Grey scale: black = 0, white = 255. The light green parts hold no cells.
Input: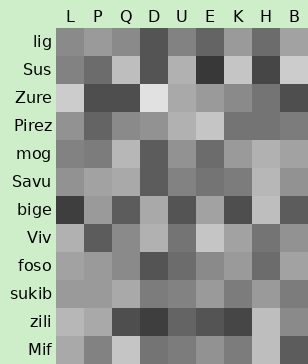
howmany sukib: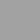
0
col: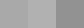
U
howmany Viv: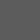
1
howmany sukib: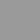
4
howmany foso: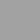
2
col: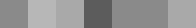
Q

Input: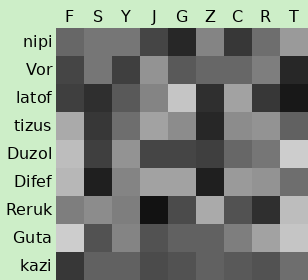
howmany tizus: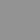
1
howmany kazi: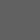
3

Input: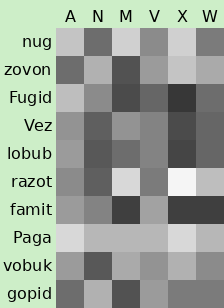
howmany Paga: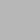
4
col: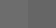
W
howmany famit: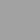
1
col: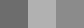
N

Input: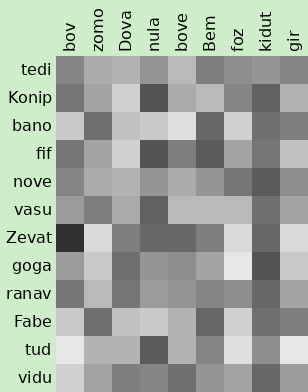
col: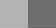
bove
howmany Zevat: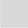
3
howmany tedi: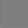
1

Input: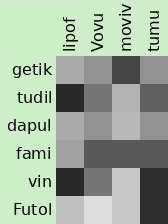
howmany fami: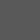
3
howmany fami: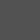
0
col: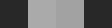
lipof
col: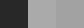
lipof
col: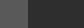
tumu

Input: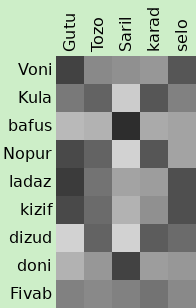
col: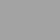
selo
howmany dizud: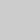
0
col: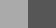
karad
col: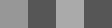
karad

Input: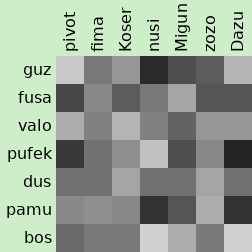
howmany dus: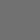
5
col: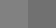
fima
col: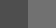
Migun
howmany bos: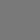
3
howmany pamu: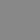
2
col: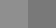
fima

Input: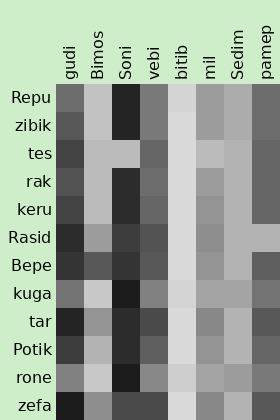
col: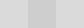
bitib
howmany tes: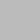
3
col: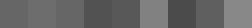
vebi
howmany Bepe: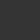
2
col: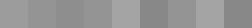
mil

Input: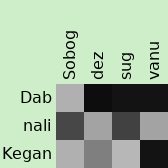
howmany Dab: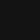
2
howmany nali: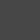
1
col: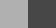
Sobog
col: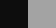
dez
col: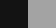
vanu
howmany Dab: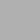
1
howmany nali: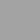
2

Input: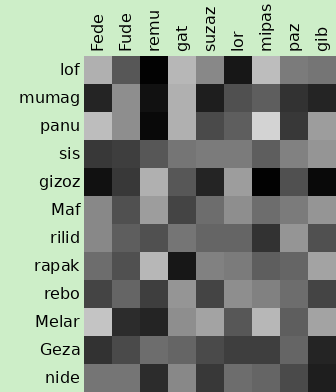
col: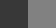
paz
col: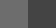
Fede

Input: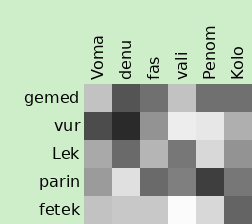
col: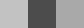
Voma
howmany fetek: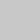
2
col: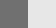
Penom
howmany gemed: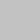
2
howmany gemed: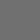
3

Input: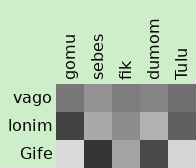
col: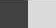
gomu
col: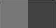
gomu
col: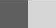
Tulu
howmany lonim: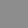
1

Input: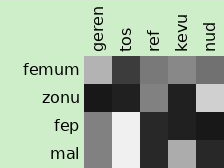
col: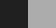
kevu
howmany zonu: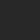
0
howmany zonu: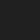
2
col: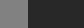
ref

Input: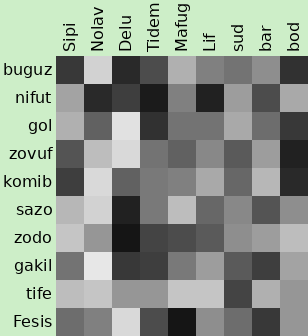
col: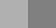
Mafug
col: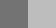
Sipi
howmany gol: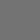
2
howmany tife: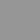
3
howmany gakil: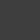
2
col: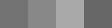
Lif

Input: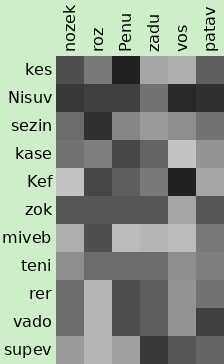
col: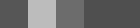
Penu
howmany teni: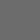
3
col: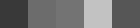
nozek
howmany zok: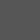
5

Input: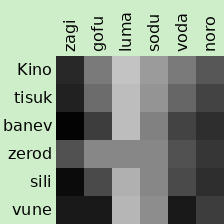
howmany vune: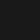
3
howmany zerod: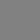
0
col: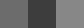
gofu
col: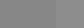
sodu
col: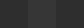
noro

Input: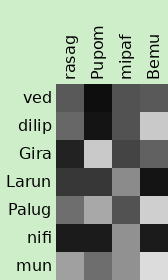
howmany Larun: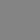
0
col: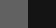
Bemu
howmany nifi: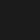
3
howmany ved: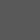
2

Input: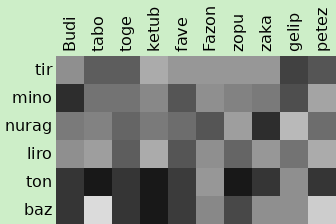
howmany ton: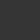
4
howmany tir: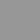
4
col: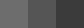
fave
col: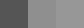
Fazon

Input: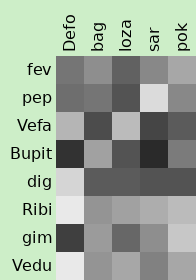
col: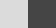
sar
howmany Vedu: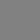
1
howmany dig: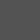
2

